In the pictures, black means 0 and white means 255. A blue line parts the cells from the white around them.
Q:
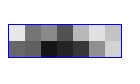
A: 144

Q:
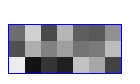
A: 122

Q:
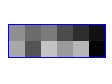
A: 182

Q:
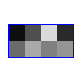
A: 128

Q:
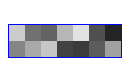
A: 92

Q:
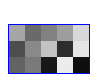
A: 45

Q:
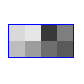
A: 110

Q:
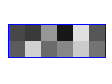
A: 203

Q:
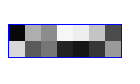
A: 54
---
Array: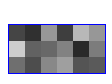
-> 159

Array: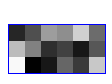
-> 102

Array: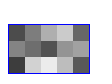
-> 236

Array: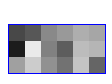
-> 114

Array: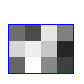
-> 252

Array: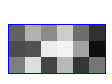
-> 184

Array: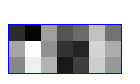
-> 63

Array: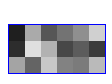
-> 130

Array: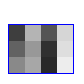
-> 167
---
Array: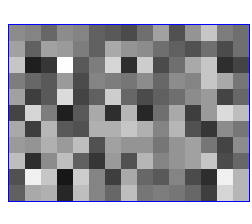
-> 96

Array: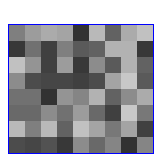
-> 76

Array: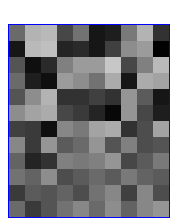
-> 106

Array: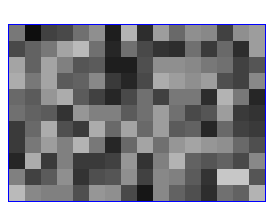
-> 186

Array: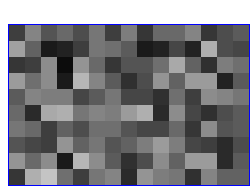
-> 54

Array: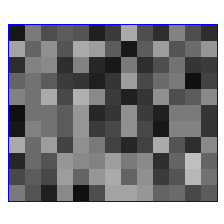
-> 122

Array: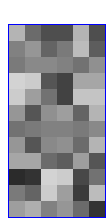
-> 158
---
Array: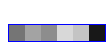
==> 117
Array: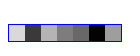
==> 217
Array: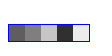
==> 94
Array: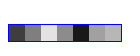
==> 62
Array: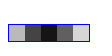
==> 186
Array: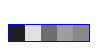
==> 32
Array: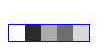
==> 252
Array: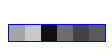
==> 165
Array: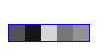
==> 82
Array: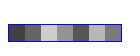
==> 65
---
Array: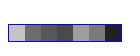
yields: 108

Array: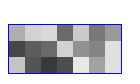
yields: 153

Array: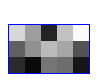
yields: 117

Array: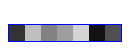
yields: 130

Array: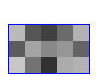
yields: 136

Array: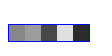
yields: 135
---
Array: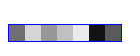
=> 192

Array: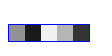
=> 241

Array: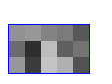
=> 189

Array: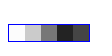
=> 119

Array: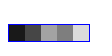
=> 163

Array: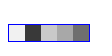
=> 201

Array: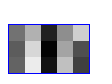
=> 4
